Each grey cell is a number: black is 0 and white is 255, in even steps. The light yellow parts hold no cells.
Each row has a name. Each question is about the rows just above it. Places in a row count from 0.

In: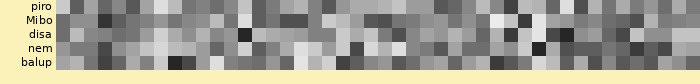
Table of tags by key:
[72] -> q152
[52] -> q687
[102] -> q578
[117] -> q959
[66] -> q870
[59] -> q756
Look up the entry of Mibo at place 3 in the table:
q687
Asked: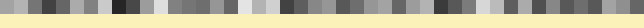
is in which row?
balup
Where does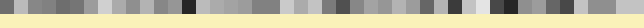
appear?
disa

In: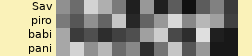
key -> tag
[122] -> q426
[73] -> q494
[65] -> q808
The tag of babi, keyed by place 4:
q808
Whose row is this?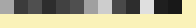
babi

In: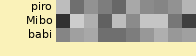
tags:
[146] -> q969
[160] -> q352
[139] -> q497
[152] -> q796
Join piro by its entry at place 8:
q969
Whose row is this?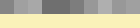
babi

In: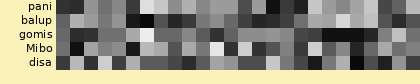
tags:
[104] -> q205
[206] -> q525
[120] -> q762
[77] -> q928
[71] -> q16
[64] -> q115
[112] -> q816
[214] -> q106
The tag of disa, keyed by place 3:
q525
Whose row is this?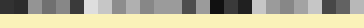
pani
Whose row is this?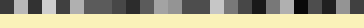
disa
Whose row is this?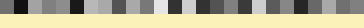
Mibo
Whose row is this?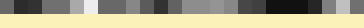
gomis

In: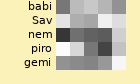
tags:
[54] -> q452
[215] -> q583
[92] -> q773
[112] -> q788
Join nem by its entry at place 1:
q788
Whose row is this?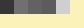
nem
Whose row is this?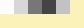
piro
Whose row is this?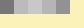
babi

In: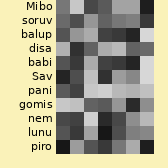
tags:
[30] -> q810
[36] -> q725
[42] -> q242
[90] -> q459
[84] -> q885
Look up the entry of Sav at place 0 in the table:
q725
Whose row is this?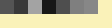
lunu
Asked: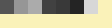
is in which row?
balup

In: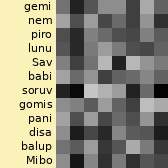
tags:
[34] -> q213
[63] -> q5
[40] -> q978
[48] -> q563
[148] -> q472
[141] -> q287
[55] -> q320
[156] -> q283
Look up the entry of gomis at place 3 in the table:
q283
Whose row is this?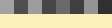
nem

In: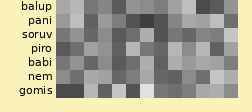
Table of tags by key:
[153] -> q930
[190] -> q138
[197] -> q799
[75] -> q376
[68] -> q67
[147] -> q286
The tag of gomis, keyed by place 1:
q376
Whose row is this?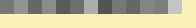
soruv
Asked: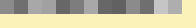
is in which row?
nem
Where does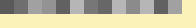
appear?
piro
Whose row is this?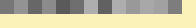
babi

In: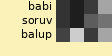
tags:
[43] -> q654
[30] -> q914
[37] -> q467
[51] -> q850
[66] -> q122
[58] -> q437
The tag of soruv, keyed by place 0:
q850
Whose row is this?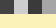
balup
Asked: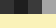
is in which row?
babi
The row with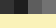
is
soruv

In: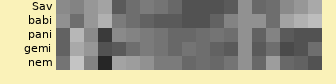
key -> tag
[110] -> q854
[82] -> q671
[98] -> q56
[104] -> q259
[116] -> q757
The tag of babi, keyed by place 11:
q56
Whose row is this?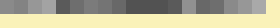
Sav

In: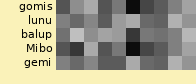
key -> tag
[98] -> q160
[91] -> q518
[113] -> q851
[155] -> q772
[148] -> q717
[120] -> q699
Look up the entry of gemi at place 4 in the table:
q518
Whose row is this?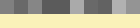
gemi
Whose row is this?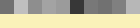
balup

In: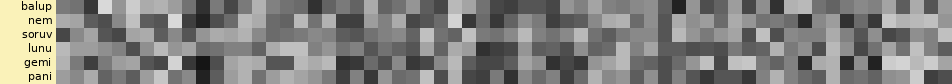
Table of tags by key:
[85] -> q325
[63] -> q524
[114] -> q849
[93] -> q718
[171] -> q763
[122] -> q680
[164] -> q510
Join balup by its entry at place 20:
q680
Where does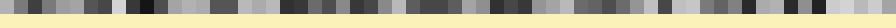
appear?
gemi
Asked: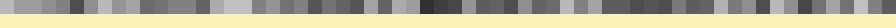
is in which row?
lunu

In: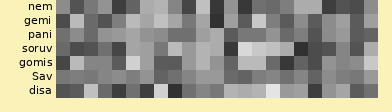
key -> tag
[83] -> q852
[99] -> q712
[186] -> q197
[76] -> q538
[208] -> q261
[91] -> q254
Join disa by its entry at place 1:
q254
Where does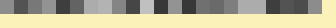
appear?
nem
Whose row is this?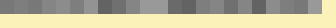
Sav
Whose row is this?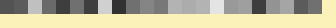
disa

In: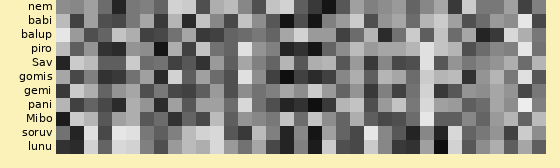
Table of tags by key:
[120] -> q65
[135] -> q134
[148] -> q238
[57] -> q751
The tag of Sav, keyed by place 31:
q238
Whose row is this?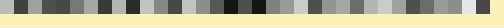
babi
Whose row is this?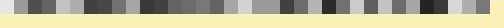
balup
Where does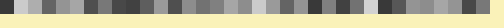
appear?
gemi
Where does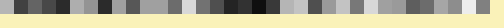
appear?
pani

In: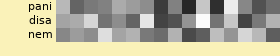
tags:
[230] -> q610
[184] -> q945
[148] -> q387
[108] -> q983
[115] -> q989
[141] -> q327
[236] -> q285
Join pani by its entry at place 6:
q327
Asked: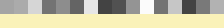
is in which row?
disa
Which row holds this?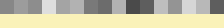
nem
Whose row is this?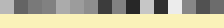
pani

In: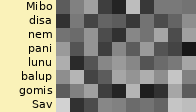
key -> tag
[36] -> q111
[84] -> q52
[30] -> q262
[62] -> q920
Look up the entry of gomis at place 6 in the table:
q262
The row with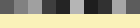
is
gomis

